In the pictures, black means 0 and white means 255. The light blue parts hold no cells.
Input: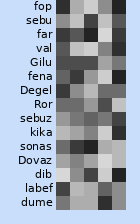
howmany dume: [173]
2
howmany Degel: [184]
1
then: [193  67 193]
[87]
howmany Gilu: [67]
0
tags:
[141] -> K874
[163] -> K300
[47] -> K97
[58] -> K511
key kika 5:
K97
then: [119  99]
[119]
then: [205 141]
[35]

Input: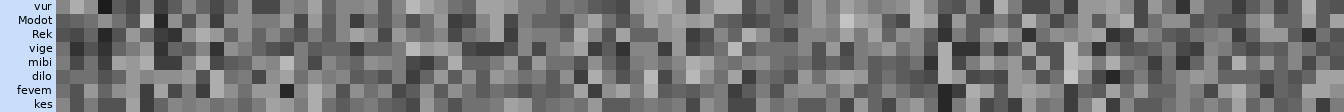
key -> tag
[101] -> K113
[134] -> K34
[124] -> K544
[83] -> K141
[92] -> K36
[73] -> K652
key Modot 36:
K113
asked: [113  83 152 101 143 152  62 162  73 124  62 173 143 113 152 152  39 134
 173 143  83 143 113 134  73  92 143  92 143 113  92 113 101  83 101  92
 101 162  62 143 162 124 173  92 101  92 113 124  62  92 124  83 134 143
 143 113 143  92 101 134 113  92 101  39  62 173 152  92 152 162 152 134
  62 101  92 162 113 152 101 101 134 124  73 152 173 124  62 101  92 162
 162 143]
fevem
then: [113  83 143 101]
[73]
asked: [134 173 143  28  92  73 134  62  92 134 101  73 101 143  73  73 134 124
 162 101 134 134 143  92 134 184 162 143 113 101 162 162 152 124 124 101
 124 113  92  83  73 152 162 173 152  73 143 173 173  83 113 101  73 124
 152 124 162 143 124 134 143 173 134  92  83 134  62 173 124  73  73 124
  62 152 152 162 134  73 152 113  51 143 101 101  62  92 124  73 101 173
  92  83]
vur
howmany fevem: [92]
12
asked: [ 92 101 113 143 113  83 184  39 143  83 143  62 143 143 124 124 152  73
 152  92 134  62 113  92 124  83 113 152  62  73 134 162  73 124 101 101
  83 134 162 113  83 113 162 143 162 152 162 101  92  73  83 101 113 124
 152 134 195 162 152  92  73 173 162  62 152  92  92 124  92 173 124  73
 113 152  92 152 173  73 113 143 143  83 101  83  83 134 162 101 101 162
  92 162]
Modot

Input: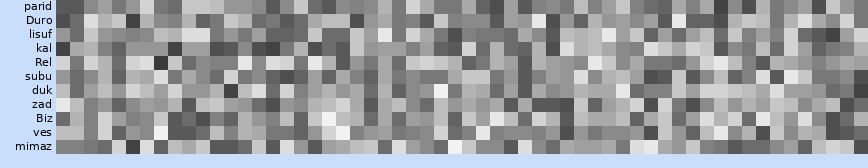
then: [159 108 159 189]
[108]
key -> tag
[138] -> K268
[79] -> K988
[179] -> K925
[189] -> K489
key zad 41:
K925

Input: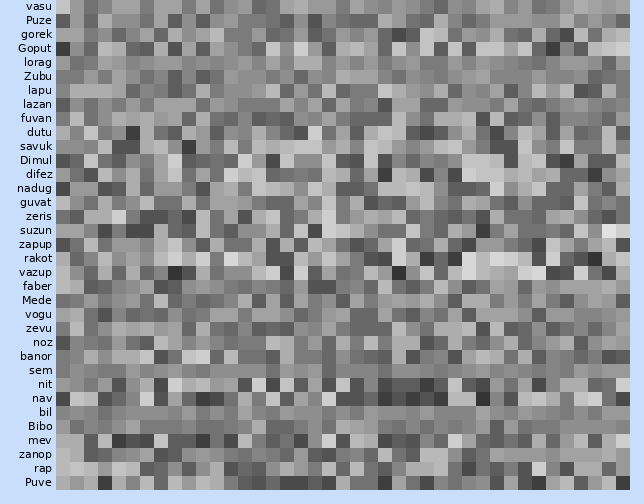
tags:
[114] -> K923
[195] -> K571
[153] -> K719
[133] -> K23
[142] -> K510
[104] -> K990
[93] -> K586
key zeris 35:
K990
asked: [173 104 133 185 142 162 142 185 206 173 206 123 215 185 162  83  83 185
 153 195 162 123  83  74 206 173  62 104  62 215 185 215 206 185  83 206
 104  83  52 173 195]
rakot
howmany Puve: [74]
4
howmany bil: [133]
11
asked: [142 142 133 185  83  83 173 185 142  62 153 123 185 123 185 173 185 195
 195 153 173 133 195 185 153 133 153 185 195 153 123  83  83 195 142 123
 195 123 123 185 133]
savuk

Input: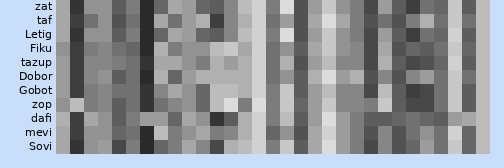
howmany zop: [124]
4
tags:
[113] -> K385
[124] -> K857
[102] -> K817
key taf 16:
K385
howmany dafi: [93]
6
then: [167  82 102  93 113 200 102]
[188]
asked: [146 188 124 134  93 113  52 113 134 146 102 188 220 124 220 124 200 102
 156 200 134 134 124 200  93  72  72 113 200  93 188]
zop
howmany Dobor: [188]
1

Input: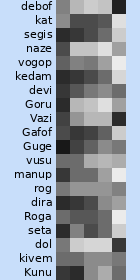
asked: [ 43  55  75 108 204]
segis
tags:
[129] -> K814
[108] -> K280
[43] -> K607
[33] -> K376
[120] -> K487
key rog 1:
K487
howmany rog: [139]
0
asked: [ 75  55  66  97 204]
Gafof

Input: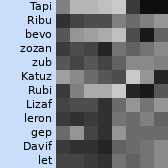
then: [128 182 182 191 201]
[59]
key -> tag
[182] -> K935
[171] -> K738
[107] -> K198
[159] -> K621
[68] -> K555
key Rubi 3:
K738
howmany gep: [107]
4

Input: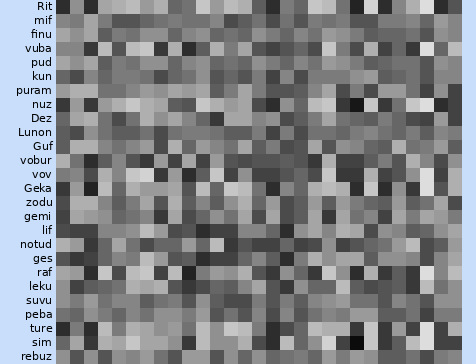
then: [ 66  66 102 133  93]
[45]
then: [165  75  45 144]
[102]
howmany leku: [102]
4
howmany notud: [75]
3
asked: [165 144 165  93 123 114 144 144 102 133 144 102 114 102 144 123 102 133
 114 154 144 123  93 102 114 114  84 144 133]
pud

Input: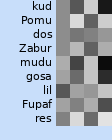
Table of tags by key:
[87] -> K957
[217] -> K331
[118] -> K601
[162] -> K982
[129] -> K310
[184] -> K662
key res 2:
K331
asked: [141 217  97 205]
Pomu

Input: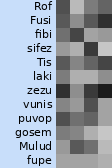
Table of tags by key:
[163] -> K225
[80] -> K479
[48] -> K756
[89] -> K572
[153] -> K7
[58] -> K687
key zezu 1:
K756
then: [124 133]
[175]
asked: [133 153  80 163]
vunis
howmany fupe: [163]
3
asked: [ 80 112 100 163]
puvop
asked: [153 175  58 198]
sifez

